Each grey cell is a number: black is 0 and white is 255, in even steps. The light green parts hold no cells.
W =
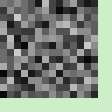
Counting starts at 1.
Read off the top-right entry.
40
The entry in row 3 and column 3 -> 201
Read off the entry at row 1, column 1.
124
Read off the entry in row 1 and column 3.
140
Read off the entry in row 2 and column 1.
56
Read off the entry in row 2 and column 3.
94
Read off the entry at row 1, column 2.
109
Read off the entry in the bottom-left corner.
9
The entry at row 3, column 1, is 82
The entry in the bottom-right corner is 40

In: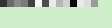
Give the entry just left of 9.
208
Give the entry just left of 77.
246

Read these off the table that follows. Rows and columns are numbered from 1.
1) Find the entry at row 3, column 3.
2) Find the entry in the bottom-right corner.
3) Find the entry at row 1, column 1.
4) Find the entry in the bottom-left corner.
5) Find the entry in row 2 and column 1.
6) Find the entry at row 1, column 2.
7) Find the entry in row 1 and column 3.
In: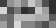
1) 187
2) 134
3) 63
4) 159
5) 214
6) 147
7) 171

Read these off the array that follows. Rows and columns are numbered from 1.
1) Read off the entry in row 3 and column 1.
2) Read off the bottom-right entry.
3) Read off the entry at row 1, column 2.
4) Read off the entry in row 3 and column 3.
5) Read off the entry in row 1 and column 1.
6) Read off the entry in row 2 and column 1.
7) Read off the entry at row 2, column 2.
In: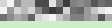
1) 112
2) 169
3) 244
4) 169
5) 213
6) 244
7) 154

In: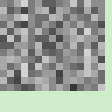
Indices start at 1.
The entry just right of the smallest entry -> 111
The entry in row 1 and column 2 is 124
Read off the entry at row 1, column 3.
169
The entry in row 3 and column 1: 155
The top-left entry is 140
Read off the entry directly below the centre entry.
95
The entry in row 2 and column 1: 184
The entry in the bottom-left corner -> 124
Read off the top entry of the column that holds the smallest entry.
196
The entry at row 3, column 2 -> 140
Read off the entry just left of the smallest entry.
140
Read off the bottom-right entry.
196

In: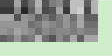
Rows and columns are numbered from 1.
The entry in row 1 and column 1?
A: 72
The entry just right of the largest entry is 72
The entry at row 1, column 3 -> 165
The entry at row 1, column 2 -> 72
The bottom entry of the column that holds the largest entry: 96
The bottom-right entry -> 165
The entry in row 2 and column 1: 56
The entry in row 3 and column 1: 165
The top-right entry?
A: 179
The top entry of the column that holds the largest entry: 191
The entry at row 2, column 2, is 56
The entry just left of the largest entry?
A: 191
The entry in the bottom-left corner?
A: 96
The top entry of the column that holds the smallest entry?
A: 72

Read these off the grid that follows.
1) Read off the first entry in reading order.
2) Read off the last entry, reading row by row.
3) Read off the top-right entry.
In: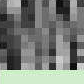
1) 94
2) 201
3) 64

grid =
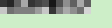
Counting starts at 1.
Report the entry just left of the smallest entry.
80
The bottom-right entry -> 213
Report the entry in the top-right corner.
96
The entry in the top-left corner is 53
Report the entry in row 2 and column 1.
198
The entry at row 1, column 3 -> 96
